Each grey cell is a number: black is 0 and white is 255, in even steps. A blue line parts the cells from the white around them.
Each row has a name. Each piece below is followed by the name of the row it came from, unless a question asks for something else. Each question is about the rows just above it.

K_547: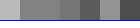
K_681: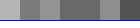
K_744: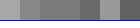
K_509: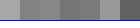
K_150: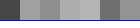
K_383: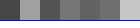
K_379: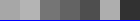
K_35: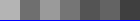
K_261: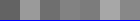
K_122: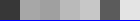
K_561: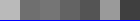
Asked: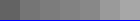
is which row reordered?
K_509
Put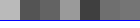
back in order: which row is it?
K_561
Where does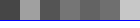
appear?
K_383
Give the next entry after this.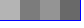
[105]
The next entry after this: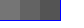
[154]

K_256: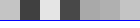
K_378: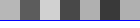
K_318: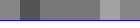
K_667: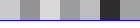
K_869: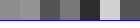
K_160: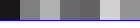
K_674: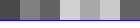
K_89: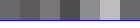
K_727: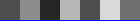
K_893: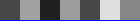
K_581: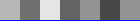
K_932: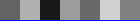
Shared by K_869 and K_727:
[141]
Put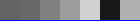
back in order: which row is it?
K_932
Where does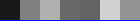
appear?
K_160
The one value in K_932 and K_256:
[176]
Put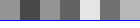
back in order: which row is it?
K_581

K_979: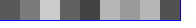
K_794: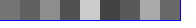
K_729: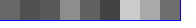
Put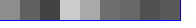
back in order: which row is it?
K_729
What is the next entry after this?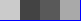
[104]
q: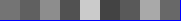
K_794
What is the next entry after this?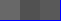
[141]
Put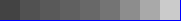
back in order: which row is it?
K_794

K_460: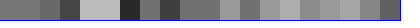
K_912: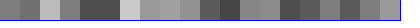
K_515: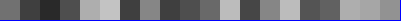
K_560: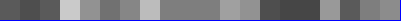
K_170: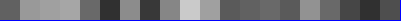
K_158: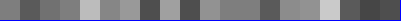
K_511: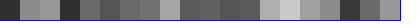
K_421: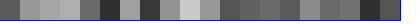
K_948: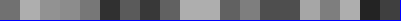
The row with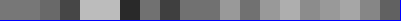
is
K_460
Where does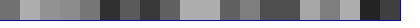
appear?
K_948
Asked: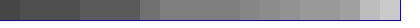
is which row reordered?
K_912
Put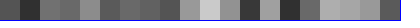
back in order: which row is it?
K_421
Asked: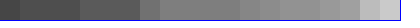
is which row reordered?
K_158

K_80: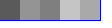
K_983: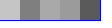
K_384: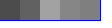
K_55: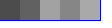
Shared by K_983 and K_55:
[169]
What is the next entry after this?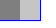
[169]
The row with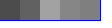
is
K_384
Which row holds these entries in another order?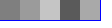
K_983

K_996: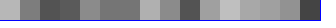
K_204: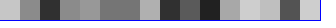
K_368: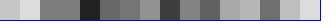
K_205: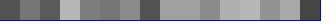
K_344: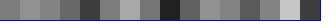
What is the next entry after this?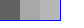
[110]
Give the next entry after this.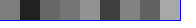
[183]
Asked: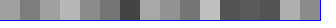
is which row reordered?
K_996
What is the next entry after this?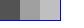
[168]
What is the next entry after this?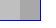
[160]
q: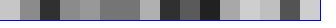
K_204
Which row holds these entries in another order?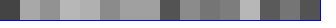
K_205

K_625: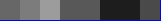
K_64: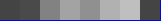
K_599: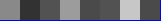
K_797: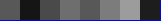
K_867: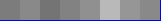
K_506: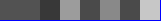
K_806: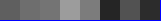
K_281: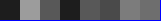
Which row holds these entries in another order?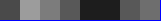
K_281
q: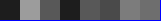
K_281
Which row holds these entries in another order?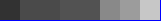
K_599
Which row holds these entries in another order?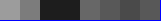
K_625
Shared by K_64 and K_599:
[74]
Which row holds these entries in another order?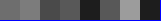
K_281

